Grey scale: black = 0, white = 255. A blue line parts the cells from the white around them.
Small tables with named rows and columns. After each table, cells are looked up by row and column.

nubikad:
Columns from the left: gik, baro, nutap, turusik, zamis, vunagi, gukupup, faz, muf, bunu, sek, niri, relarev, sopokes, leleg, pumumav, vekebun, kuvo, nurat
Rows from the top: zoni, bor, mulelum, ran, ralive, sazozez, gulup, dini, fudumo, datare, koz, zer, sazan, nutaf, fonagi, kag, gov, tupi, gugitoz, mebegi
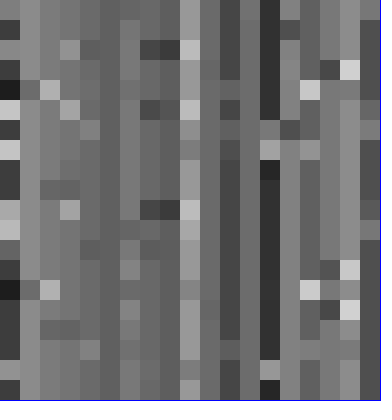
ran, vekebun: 72
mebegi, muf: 94
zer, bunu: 167
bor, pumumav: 96
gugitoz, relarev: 108
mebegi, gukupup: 120
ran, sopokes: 49
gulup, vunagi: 96
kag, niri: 70
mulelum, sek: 106
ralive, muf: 94
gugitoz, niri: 70
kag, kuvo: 209
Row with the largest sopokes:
dini

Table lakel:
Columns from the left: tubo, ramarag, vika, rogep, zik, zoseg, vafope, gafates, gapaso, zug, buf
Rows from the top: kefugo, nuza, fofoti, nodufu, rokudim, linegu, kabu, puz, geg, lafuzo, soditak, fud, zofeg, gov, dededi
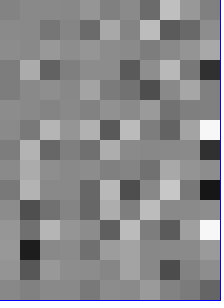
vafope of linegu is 138
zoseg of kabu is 89
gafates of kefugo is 107
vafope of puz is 138
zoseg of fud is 95
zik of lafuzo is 103
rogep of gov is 141
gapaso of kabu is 99
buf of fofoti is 168
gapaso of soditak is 137
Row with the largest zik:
kabu

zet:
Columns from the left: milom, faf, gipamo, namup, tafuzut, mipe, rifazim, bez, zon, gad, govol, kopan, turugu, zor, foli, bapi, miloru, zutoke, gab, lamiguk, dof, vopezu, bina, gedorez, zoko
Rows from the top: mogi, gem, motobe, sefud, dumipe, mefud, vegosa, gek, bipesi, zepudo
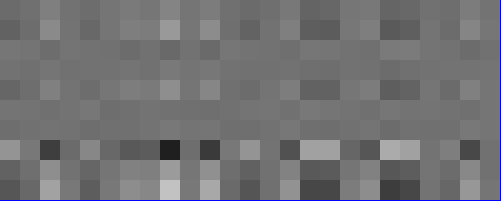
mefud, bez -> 115
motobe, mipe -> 113
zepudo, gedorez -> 151
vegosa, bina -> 112
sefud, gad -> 116
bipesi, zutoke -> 117
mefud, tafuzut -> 119
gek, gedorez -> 72
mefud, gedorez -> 112
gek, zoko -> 113
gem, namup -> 115

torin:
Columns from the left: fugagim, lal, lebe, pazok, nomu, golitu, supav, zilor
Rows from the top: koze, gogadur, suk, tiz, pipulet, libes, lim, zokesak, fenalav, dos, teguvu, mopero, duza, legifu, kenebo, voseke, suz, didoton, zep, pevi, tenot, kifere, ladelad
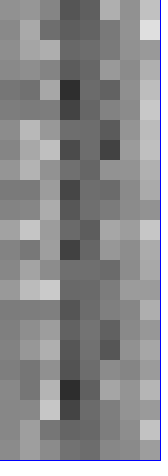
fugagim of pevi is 136
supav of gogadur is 146
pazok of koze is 85
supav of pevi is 148
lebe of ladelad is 139
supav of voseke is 134
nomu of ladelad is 109
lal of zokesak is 168
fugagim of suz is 127
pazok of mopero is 106
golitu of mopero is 166
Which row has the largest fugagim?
mopero

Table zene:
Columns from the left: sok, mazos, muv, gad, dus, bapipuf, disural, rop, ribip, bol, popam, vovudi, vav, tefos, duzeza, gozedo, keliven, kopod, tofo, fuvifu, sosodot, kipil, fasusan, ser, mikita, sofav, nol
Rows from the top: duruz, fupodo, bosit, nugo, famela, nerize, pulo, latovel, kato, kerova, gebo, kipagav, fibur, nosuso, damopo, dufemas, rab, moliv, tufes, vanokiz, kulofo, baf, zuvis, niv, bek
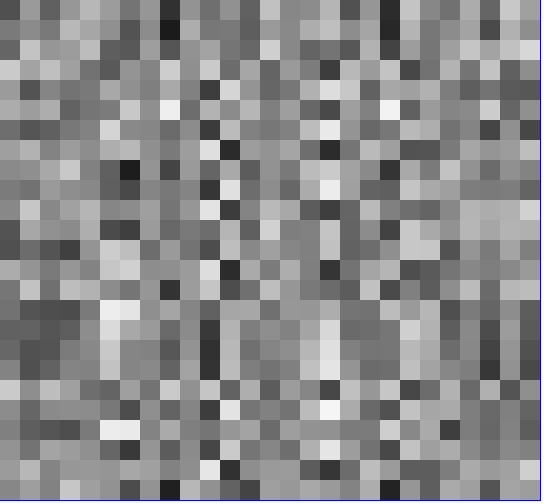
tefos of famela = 102
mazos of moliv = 81
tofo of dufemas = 114
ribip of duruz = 49
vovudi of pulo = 187
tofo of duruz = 150
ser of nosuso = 135
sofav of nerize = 101
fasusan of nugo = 179
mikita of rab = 76
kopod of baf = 123
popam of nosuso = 221
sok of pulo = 110
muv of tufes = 98
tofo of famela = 97

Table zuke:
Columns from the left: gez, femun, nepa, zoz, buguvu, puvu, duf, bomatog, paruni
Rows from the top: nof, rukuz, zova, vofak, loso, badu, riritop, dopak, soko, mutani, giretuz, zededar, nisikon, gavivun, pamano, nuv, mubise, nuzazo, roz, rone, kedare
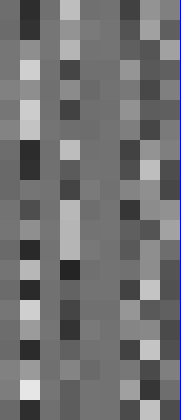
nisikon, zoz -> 181
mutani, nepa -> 115
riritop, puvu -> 115
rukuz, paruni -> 95
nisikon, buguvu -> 120
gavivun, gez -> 116

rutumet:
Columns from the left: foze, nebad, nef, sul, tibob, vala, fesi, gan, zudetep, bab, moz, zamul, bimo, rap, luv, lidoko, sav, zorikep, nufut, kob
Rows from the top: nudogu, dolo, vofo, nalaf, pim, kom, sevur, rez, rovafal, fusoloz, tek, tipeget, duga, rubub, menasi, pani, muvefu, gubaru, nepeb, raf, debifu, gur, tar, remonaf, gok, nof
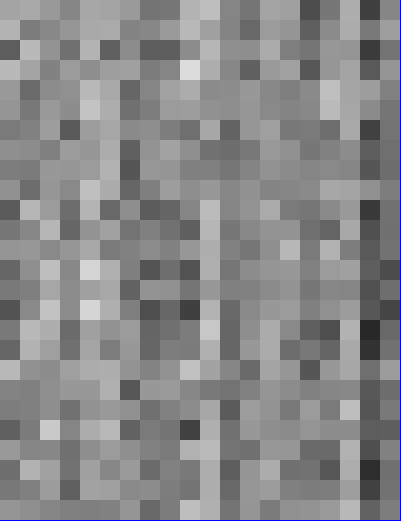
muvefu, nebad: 184
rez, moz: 113
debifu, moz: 167
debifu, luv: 121
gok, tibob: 163
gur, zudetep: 116
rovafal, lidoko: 133
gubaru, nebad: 178
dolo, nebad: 124
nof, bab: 190
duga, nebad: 151
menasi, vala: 168
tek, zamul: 133

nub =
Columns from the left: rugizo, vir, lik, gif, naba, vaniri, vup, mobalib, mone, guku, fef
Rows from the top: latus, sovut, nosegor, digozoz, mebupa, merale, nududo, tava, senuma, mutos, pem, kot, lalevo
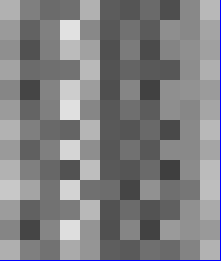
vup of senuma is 85
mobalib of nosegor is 75
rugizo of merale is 155
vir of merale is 100
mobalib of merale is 92
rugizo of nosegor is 143
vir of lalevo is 127
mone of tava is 137
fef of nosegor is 160
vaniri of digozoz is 83
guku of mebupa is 146
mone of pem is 96
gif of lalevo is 170
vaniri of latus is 92
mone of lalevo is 106
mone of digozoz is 87
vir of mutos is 164
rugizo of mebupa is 134

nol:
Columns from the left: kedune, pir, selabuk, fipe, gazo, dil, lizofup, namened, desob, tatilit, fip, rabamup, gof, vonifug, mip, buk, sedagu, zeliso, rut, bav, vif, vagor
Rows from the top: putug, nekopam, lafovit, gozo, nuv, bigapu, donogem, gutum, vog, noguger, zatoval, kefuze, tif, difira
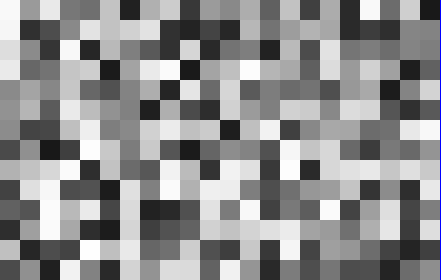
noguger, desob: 250
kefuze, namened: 63
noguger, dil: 28
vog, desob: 242
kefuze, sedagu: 155
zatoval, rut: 159
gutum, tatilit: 27
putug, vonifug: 96
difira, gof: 149
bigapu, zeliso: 220
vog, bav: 198
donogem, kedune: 140
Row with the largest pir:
noguger

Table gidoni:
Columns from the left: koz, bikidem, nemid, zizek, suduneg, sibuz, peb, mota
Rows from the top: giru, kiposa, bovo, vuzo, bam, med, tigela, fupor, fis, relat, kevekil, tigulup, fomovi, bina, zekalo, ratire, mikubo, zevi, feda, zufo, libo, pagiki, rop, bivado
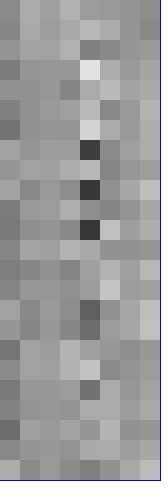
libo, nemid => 151
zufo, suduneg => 114
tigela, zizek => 149
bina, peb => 160
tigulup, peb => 158
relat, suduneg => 54
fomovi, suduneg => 169
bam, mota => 169
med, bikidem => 144
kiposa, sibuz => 171
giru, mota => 141

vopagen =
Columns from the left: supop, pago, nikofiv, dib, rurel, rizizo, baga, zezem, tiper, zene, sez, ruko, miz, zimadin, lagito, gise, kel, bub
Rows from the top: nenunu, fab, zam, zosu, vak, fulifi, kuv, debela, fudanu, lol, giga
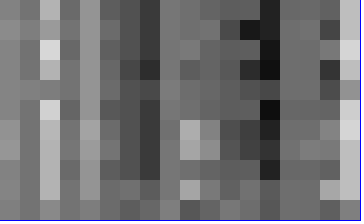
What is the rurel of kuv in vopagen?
163
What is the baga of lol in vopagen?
112
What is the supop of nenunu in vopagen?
130
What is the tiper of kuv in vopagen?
112
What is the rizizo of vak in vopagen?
107
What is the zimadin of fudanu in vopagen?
34
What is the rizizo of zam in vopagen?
95
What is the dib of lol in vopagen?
115
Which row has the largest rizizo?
debela

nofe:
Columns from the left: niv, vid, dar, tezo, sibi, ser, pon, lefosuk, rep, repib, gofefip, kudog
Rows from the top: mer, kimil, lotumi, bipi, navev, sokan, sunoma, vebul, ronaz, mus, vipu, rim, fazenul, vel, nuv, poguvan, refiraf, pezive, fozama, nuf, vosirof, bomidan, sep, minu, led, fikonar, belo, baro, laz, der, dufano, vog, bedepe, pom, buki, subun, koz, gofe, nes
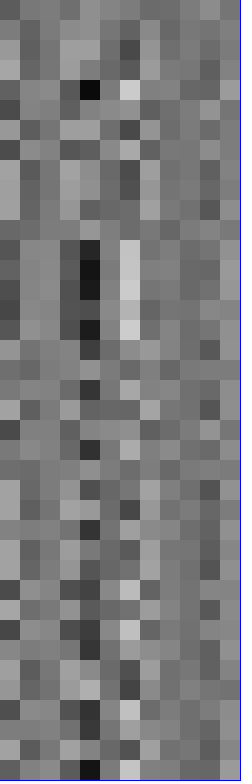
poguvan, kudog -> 132
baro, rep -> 118
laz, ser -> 103
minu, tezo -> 127
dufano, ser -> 104
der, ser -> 136
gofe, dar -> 120
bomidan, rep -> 108

